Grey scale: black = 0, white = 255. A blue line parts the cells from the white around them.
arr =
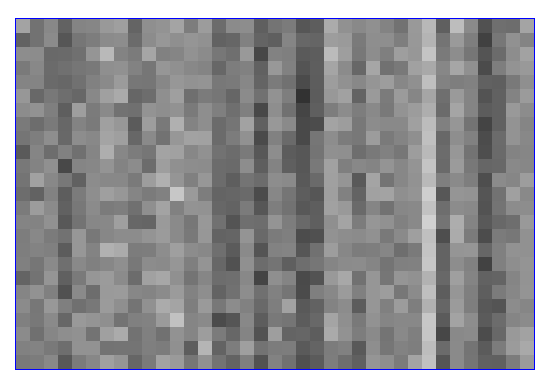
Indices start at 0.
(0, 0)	163
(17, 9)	140
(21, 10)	155
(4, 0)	132
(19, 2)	128
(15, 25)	145
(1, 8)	107
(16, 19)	132
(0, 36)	164
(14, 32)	132
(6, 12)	122
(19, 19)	117
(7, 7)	151
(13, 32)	137
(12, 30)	87
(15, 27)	138
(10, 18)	131
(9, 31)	151
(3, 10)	150
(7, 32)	115
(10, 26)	148
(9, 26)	129
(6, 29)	174
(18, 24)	113
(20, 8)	116
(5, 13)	123
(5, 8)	102
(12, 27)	143
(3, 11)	144
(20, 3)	127
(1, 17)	100
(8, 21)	118
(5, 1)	104
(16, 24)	124
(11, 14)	108
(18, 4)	122
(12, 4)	123
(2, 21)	93
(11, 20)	89

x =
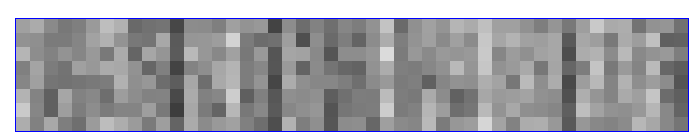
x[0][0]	160
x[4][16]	125
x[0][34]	160
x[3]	[128, 164, 124, 115, 160, 152, 171, 168, 146, 102, 128, 67, 131, 142, 167, 180, 125, 135, 86, 154, 99, 139, 116, 103, 99, 146, 172, 127, 124, 135, 145, 185, 149, 198, 146, 154, 169, 119, 165, 102, 125, 196, 121, 154, 132, 186, 103, 93]
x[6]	[202, 134, 96, 158, 125, 141, 123, 132, 132, 158, 121, 61, 167, 123, 100, 183, 120, 136, 90, 135, 143, 150, 84, 118, 123, 125, 205, 123, 129, 181, 157, 110, 118, 185, 147, 168, 143, 140, 134, 95, 190, 162, 146, 143, 152, 182, 136, 100]
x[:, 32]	[171, 139, 153, 149, 143, 114, 118, 157]
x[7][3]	126
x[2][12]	185
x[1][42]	121
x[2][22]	85
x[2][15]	161
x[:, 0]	[160, 146, 181, 128, 134, 179, 202, 173]
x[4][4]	117
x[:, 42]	[170, 121, 139, 121, 132, 132, 146, 131]
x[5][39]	80
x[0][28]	144
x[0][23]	134
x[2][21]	137
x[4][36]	186
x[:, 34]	[160, 166, 134, 146, 163, 154, 147, 163]
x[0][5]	154
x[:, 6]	[190, 177, 121, 171, 124, 110, 123, 189]
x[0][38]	149
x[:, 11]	[71, 90, 91, 67, 93, 73, 61, 100]
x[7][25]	103
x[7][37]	174
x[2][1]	141
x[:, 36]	[145, 161, 144, 169, 186, 163, 143, 172]
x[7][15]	161
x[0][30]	148
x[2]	[181, 141, 130, 147, 134, 153, 121, 171, 101, 166, 149, 91, 185, 151, 136, 161, 120, 153, 85, 165, 162, 137, 85, 141, 141, 150, 219, 123, 152, 138, 153, 149, 153, 201, 134, 156, 144, 162, 167, 77, 172, 178, 139, 185, 137, 147, 153, 126]
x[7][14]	153
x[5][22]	94
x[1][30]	138

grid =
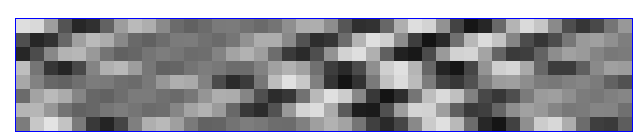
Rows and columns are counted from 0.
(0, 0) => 222
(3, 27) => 224
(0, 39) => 78
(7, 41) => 62
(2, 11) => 118
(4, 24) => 50
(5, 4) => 133
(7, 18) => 109
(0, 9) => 174
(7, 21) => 159
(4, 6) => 122
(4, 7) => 111
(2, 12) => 108
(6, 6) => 118
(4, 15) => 43
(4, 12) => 170
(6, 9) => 107
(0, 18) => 116
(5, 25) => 56
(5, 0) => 107
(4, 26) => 193
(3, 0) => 190
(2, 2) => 136
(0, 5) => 48
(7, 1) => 199
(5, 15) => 172
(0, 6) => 98
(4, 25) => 122
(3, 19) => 178
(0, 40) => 54
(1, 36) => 76
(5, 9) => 123
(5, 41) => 119
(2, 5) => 153
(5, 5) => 103
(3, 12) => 116
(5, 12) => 119
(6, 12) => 164
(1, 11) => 123

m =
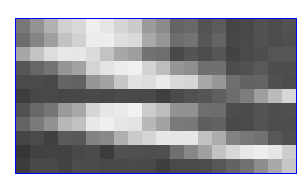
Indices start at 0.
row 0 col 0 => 119
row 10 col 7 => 73
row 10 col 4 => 76
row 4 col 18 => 80
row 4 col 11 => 217
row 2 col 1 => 196
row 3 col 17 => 89
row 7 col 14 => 98
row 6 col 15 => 77
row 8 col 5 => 131
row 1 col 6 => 237
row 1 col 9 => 169
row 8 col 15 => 131
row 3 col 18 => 78
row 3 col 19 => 78
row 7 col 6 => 239
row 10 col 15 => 99
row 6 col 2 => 118
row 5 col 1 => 71
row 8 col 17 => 113
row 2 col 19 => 85
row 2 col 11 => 73
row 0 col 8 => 203
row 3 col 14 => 112
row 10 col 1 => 73
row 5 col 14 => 95
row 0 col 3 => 208
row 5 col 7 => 74
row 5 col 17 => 158
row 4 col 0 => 74
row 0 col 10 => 139
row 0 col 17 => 81
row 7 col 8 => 227
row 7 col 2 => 146
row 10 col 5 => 75
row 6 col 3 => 154

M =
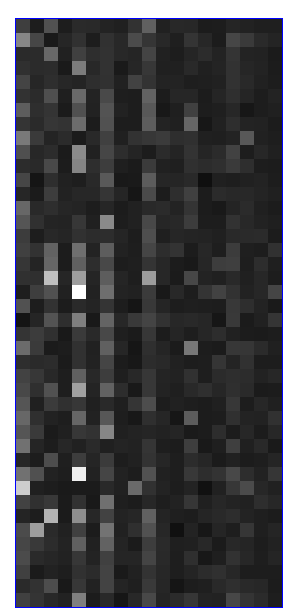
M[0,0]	62
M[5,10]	28
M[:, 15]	[37, 70, 52, 50, 50, 47, 39, 46, 35, 66, 58, 30, 40, 36, 50, 41, 60, 63, 41, 50, 56, 57, 33, 55, 36, 46, 47, 55, 48, 28, 63, 33, 72, 55, 35, 45, 30, 40, 50, 39, 47, 71]
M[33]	[205, 32, 29, 26, 27, 27, 41, 33, 106, 49, 35, 29, 35, 17, 33, 55, 75, 39, 33]
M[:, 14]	[29, 28, 35, 36, 33, 37, 31, 33, 31, 43, 47, 32, 43, 25, 29, 32, 30, 61, 32, 66, 29, 22, 45, 27, 53, 43, 38, 32, 29, 45, 31, 27, 51, 33, 39, 41, 37, 27, 31, 48, 41, 34]
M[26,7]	45
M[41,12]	54
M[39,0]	64
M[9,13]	37
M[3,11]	32
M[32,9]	81
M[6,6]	83
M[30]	[113, 37, 29, 39, 33, 42, 32, 36, 34, 53, 30, 28, 62, 25, 31, 63, 32, 41, 26]
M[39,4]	49
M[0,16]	34
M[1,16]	58
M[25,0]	66
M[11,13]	15
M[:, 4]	[42, 49, 64, 124, 36, 105, 80, 108, 27, 139, 133, 30, 39, 36, 55, 49, 111, 96, 158, 255, 42, 127, 58, 49, 49, 96, 161, 55, 102, 55, 33, 61, 239, 27, 49, 142, 64, 96, 55, 49, 55, 127]
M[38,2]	38
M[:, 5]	[41, 29, 46, 40, 46, 35, 34, 28, 41, 33, 46, 41, 39, 29, 32, 44, 35, 45, 37, 34, 36, 25, 41, 33, 34, 40, 36, 32, 34, 50, 42, 37, 34, 27, 25, 39, 28, 33, 35, 43, 34, 28]
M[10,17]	29
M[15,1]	29
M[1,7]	40
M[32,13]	45
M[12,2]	61
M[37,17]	29
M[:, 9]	[96, 53, 68, 55, 51, 98, 88, 93, 55, 28, 59, 92, 74, 41, 72, 78, 69, 52, 156, 59, 56, 68, 55, 47, 44, 55, 55, 77, 47, 37, 53, 51, 81, 49, 39, 97, 81, 61, 68, 51, 57, 72]
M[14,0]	85
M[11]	[70, 21, 46, 33, 30, 41, 89, 25, 26, 92, 38, 37, 41, 15, 32, 30, 33, 35, 29]
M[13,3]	38
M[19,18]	69
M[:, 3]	[29, 38, 33, 26, 39, 31, 27, 51, 43, 27, 28, 33, 34, 38, 35, 37, 28, 28, 38, 33, 28, 46, 25, 29, 27, 30, 30, 48, 30, 32, 39, 31, 30, 26, 27, 27, 33, 35, 34, 30, 25, 34]

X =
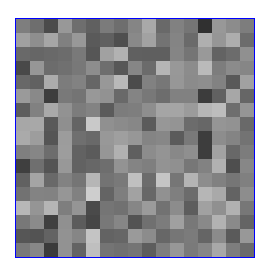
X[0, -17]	126
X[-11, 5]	131
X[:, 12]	[117, 106, 117, 140, 139, 129, 155, 108, 121, 143, 119, 180, 108, 93, 120, 123, 122]
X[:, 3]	[152, 128, 108, 112, 124, 121, 146, 143, 156, 157, 152, 130, 150, 126, 144, 146, 146]
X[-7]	[63, 111, 84, 152, 98, 103, 110, 147, 132, 127, 147, 144, 119, 130, 177, 78, 135]
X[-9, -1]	115
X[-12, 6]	146
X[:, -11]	[123, 96, 161, 110, 152, 146, 91, 144, 152, 150, 110, 115, 100, 117, 120, 99, 116]
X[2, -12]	86
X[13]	[183, 149, 181, 126, 149, 74, 117, 113, 134, 155, 114, 140, 93, 161, 144, 177, 119]
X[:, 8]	[133, 137, 96, 134, 75, 132, 126, 135, 151, 95, 132, 192, 162, 134, 83, 154, 117]
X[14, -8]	112
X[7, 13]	103
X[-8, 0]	127
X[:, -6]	[129, 132, 133, 152, 151, 129, 165, 148, 91, 136, 144, 118, 127, 140, 160, 118, 151]
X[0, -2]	140
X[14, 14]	178
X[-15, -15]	105
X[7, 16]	105
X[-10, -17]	167
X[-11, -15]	169
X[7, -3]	149
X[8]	[170, 157, 85, 156, 111, 105, 152, 159, 151, 132, 135, 91, 121, 61, 141, 132, 115]
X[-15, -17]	105
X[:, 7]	[110, 79, 178, 87, 185, 105, 124, 139, 159, 177, 147, 121, 126, 113, 134, 102, 112]
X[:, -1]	[125, 108, 144, 134, 161, 102, 149, 105, 115, 124, 135, 128, 141, 119, 100, 152, 107]
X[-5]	[114, 131, 130, 150, 129, 206, 100, 126, 162, 103, 145, 127, 108, 182, 169, 99, 141]
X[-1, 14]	168
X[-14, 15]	139
